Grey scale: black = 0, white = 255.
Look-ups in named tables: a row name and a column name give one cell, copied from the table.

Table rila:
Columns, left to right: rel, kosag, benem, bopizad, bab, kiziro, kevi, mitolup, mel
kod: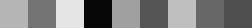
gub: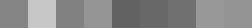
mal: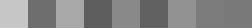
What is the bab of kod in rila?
160
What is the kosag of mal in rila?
110
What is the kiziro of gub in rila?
104
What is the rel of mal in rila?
198
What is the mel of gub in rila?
148
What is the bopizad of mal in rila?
94
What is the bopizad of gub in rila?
149
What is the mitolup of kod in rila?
103
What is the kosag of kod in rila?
116
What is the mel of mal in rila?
121
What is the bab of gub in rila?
98

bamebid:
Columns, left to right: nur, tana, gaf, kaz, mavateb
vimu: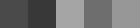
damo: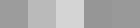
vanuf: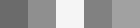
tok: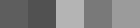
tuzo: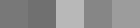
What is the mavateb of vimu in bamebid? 150
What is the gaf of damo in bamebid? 212
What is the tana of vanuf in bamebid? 143
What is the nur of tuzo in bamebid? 120
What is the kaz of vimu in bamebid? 110
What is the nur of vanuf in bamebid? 107
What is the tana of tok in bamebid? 81
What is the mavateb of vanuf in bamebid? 161
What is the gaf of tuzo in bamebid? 184
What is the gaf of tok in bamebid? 180
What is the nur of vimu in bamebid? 74
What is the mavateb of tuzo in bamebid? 156
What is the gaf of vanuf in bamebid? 245
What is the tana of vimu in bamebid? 56
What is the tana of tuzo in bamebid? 112
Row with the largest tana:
damo

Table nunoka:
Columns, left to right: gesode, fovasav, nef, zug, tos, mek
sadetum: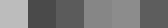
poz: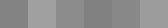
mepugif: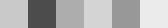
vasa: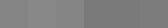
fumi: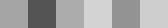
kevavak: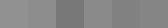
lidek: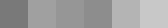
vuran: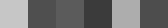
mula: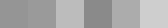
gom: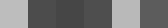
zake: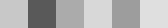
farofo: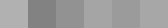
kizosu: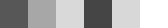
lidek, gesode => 121
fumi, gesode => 165
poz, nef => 140
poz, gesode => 131
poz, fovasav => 160
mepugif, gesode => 201
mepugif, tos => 152
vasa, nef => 133
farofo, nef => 146
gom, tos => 185
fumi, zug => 211
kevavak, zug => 138
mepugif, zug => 212
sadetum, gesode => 188
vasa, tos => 122
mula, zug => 138
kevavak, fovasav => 141
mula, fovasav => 154
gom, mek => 92
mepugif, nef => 173

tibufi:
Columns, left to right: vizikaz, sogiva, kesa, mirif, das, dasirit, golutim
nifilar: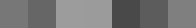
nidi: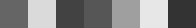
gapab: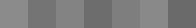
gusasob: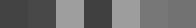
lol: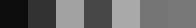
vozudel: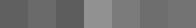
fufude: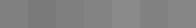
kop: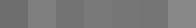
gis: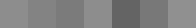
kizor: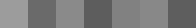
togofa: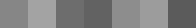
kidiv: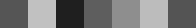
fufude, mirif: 131
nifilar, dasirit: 92
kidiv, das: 142
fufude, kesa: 127
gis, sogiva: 131
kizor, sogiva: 106
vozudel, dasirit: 110
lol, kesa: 162
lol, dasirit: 117
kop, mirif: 121
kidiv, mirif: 94
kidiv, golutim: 84
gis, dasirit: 120
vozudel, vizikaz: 96
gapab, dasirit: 137
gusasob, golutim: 114
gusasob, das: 157
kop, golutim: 136
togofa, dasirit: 156

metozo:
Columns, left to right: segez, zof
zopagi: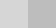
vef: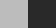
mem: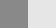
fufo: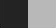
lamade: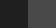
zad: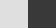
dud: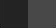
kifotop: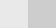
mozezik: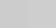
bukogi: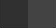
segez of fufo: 35
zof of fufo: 184
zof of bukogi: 67
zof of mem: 230
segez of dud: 35
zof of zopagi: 189
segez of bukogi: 48
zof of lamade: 73
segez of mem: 137
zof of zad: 57
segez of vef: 188
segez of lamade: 31
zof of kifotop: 205

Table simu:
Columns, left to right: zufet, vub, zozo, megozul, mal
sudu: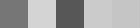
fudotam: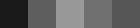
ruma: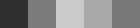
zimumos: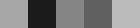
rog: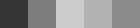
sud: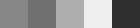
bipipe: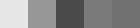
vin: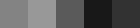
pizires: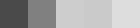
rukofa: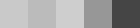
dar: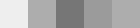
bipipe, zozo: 75
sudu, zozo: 87
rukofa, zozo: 206
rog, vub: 125
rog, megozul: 179
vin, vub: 152
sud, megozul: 238
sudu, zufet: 118
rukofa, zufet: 201
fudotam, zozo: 153

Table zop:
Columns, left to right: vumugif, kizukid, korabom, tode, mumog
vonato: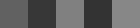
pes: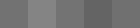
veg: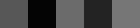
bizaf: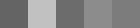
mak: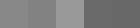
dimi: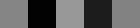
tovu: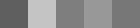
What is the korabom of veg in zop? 107
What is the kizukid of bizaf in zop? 193
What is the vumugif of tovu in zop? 95
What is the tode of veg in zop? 35
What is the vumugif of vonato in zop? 97
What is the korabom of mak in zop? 153
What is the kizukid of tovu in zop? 196
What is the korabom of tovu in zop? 126
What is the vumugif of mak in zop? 136
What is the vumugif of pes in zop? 114
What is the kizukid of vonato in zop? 55
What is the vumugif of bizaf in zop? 100

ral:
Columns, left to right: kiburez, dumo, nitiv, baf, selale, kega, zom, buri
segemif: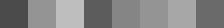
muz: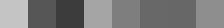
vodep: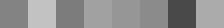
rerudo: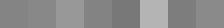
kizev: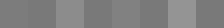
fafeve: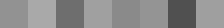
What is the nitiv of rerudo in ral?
152
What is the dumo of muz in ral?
86
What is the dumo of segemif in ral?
148
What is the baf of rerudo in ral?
131
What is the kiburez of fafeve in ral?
146
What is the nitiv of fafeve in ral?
110
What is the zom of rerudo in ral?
125
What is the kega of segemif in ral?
148
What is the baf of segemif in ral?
92
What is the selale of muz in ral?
126
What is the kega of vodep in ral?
139
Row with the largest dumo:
vodep

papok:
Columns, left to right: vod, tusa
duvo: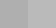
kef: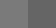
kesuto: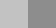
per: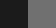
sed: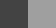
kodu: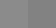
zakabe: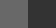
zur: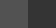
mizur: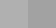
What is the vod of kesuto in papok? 194
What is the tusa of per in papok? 112
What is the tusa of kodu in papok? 130
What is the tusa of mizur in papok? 162
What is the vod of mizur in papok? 176
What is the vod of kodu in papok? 139
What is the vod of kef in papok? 122
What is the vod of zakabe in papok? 104
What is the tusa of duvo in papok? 186
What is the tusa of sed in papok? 159
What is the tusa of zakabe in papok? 51
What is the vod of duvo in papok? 175
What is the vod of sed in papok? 67
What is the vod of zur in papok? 82
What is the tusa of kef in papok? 101
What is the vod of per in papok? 27
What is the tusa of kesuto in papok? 141
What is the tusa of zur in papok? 52
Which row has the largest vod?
kesuto

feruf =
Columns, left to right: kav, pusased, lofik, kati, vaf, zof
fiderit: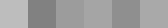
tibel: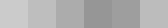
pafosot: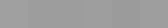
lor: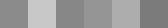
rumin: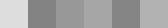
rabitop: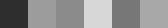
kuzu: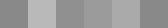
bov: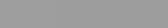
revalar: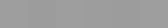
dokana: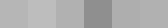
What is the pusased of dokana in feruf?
189
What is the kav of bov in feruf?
158
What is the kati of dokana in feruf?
143
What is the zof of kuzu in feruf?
137
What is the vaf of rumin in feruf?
133
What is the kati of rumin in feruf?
166
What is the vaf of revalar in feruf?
156
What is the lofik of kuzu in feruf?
144
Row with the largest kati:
rabitop

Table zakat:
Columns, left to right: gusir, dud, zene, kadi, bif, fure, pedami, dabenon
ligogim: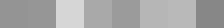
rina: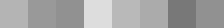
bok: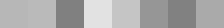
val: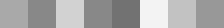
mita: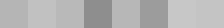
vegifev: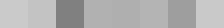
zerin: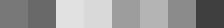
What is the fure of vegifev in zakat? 180
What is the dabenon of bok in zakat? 170
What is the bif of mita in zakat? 183
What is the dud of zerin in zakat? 105
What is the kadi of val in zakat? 136
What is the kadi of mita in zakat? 142
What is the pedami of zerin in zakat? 139
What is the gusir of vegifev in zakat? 202
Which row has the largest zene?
zerin

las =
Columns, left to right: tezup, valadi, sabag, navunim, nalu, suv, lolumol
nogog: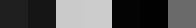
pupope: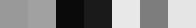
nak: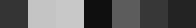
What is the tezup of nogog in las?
31
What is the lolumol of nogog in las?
106
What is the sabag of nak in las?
200
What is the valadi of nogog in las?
21
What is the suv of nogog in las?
1
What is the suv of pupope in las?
125
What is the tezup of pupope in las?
153
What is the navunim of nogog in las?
204
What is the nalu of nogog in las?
4
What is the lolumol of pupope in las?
229
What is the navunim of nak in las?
15
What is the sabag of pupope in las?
10
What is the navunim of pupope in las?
26
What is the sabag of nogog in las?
202
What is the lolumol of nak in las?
35
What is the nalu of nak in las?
92
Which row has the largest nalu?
pupope

